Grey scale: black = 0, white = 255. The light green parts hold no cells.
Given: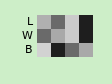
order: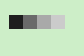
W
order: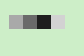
B

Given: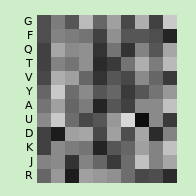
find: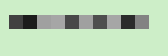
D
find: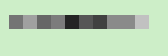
A
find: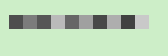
G
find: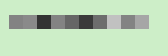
J
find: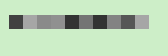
Q
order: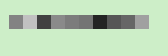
K

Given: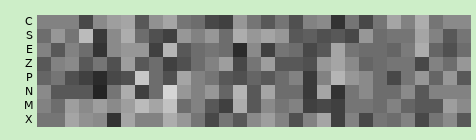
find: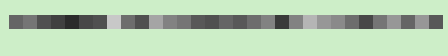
P
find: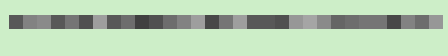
Z
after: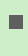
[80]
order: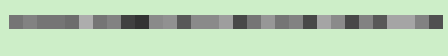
C
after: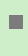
[173]

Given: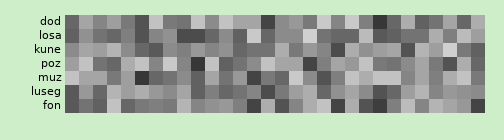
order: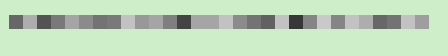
poz
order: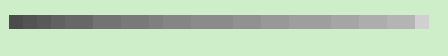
kune
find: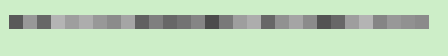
luseg
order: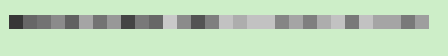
muz
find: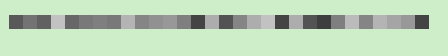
fon
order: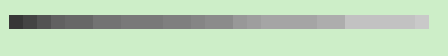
muz
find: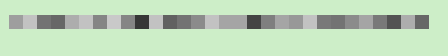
poz

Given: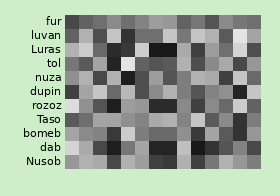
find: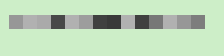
Nusob
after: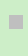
[24]
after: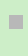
[78]

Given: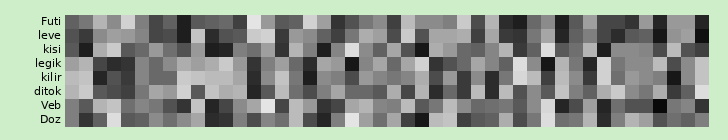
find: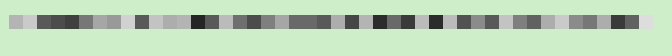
ditok
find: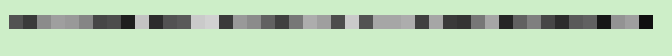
leve
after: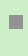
[159]
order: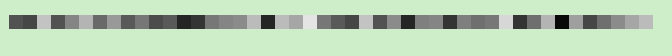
Veb
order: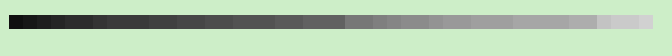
leve

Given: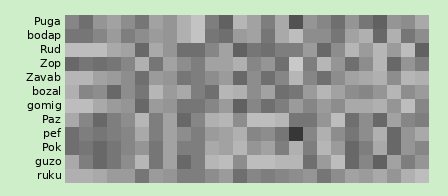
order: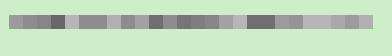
Zavab
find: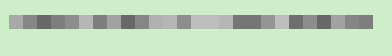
Paz

